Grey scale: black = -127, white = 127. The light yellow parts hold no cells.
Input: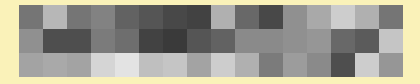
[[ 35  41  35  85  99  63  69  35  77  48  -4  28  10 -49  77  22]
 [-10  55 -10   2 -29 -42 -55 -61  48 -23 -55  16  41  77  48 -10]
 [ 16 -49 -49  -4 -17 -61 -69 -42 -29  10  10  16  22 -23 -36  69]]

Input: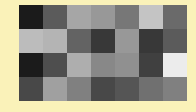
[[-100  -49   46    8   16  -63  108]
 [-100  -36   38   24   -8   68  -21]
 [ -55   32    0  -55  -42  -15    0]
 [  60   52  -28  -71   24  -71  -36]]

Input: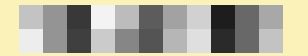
[[109  20 -64  75   6 -43  54  95 -85 -23  67]
 [ 67  20 -71 115  60 -35  34  81 -98 -23  40]]

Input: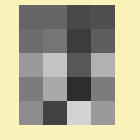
[[ 12 -61  82  26]
 [ 26  67 -40  49]
 [-26 -26 -54 -48]
 [-18 -10 -67 -33]
 [ -3  41 -82  -3]]

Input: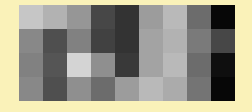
[[   1  -42   84   15  -70   35   57  -19 -112]
 [  70   50   22  -56  -76   28   57  -19 -120]
 [   8  -48   15  -19   28   57   43  -11 -120]
 [   8  -48    1  -62  -76   35   50   -5  -56]]

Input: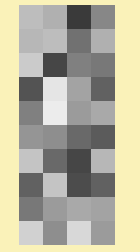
[[ 81  14  88  27]
 [ -7  27  41  35]
 [-44 101  35 -30]
 [  0 108  27  41]
 [ 75 -57   0  -7]
 [ 55  61 -14  48]
 [ 21  14 -22 -36]
 [-30  68 -51 -30]
 [ 68 -22 -57  55]
 [ 61  48 -69   7]]

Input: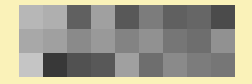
[[ 40  32  10  25   3  17  -9 -17  17]
 [ 55  47 -31  32 -39  -3 -31 -25 -52]
 [ 69 -71 -46 -39  32 -17  10  -3  -9]]

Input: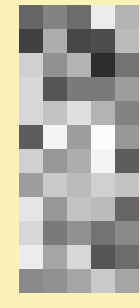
[[ 87  67  95  51   3]
 [108  37  87 -42 -19]
 [101  23  67  59 -26]
 [ 29  73  59  80  67]
 [ 80  17  51 -82 -12]
 [ 80  23  45 116 -34]
 [ 10  17  37  73  37]
 [-34 116  29 124  23]
 [ 87  -5  17 -12  10]
 [ 87 -42  -5  -5  29]
 [-26   3 -19 108  51]
 [-63  45 -56 -50  59]]

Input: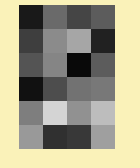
[[ -65   11   38  -94]
 [  -1   84   17   61]
 [-110  -50  -13   -7]
 [-102  -21  -58  -35]
 [  25  -79  -71   31]
 [ -43    5 -118  -35]]
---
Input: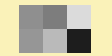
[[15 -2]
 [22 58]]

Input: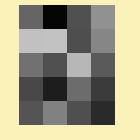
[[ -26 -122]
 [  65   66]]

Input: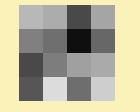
[[ 56  44]
 [  0 -16]]

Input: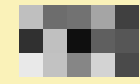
[[ 63 -18]
 [-79  64]]

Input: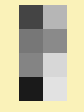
[[-59  54]
 [ -8  10]]

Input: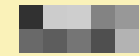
[[-78  76]
 [-22 -34]]

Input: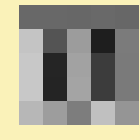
[[-23 -23]
 [ 68 -43]]
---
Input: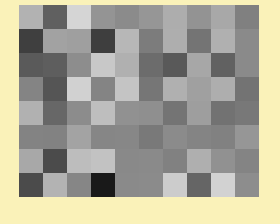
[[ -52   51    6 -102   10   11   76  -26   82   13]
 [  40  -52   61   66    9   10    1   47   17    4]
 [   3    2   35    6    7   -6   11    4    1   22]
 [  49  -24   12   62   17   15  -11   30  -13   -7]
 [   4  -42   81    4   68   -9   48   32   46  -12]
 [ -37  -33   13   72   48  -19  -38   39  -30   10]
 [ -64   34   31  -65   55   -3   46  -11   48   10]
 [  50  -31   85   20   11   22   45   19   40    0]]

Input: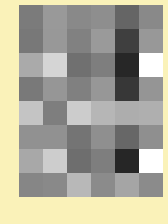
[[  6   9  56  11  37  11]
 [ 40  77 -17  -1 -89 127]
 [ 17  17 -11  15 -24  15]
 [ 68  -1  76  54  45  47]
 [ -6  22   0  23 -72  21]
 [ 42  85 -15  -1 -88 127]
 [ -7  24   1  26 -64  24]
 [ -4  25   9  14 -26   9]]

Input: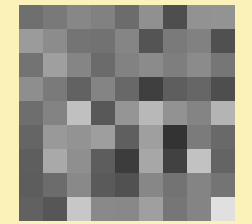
[[-30 -41  71   9   8  31  -9   4  96]
 [-34 -19   9 -37 -46   7 -12   4 -11]
 [-33  41  15 -34 -67  39 -62  66 -27]
 [-26  25  19  30 -32  31 -76  -4 -22]
 [-17   3  64 -39  21  56  18   4  52]
 [ 14  -5 -29   4 -23 -64 -33 -25 -49]
 [-12  31   5 -20   2  11  -1  11  -9]
 [ 27  12 -11 -13   5 -43  -5   1 -47]
 [-16  -6   7   1 -19  16 -49  18  19]]

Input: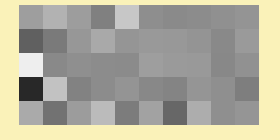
[[ 42 -13  28  59  -3  34 -24  45  15  21]
 [-87  66   2  12  20   8   4  21  15  -1]
 [110   9  15  12  11  30  26  25   8  17]
 [-31  -5  23  41  21  25  24  20   9  26]
 [ 30  50  29   0  71  14  10  12  16  20]]

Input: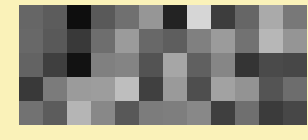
[[ -13  -35   53    8  -39   -3   -1    8  -64  -16  -68  -56]
 [ -70   -4   27   29   62  -63   26  -49   34   19  -43  -18]
 [ -28  -64 -109    0    4  -44   38  -31    6  -75  -53  -56]
 [ -23  -38  -70  -17   27  -23  -33    0   27  -13   55   21]
 [ -25  -35 -113  -38  -15   22  -92   86  -66  -25   42   -7]]

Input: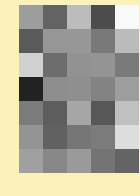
[[ 32   7  26 -11 -27]
 [ 20 -30  -9  -4  93]
 [ -4 -34  38 -40  64]
 [-93  13  15   3  30]
 [ 81 -18  18  20  -5]
 [-37  22  23  -6  59]
 [ 29 -28  60 -51 121]]
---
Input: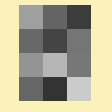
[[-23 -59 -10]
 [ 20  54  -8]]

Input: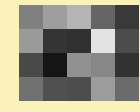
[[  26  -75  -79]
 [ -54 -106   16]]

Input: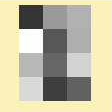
[[126 -40  46]
 [ 55 -25  82]]

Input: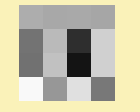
[[ -12   58  -81]
 [ -14   65 -107]]

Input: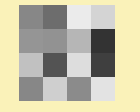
[[ 21  18  54]
 [ 65 -44  93]]

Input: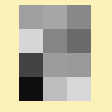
[[ 86   5 -20]
 [-60  28  26]]

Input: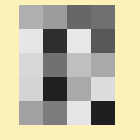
[[102 -81 103]
 [ 88 -14  63]]

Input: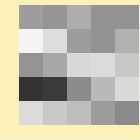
[[117  93  29]
 [ 20  40  88]]

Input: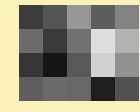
[[ -19  -69  -14]
 [ -73 -106  -39]]
